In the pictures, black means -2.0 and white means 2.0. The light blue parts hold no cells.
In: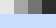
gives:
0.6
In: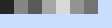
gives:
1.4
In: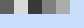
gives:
-1.1
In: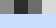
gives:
-1.3
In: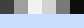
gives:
1.3
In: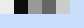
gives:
0.4
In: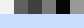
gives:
-0.1
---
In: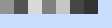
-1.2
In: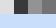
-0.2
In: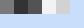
1.3
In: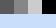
-2.0
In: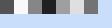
-0.2
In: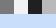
0.9
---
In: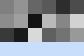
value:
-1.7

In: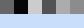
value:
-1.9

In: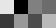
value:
-2.0

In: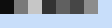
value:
-1.8

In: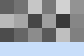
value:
-1.1

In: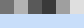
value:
-1.1

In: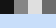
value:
-1.7

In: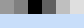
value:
-2.0

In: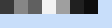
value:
-1.8
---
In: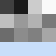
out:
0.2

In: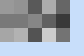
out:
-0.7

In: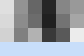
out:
-1.1

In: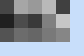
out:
-0.4

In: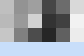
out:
-1.4

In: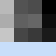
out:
-0.9
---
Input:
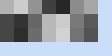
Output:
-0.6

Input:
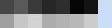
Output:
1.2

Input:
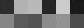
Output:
-0.8

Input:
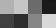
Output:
1.4

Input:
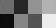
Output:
1.7

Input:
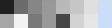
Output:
1.6

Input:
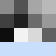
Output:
0.4

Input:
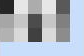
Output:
0.0

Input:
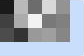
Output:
0.0
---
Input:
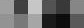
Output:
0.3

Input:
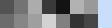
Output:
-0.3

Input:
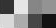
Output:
1.4

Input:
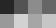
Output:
0.4

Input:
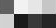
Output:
1.3

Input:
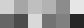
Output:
-0.4

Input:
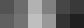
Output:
-0.5

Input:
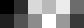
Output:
-1.5

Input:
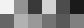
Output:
-0.4

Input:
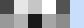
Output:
0.4
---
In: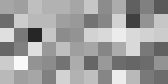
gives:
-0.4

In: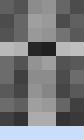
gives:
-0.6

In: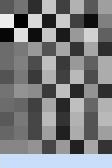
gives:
-0.6

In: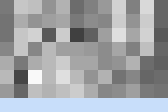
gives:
0.7

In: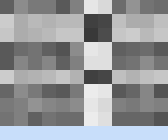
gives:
-0.4
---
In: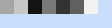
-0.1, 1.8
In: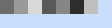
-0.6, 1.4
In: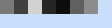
-1.4, 1.3
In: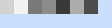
0.2, 1.8
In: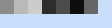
-1.3, 1.2
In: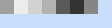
0.8, 1.7
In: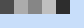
0.1, 1.0
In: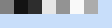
1.6, 1.9
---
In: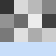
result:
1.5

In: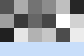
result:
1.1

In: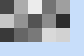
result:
-0.1

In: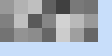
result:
1.2

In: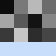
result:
1.1

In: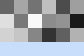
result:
-1.2

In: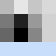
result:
-2.0

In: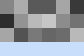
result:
-0.4

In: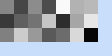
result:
-0.3

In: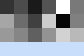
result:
0.3
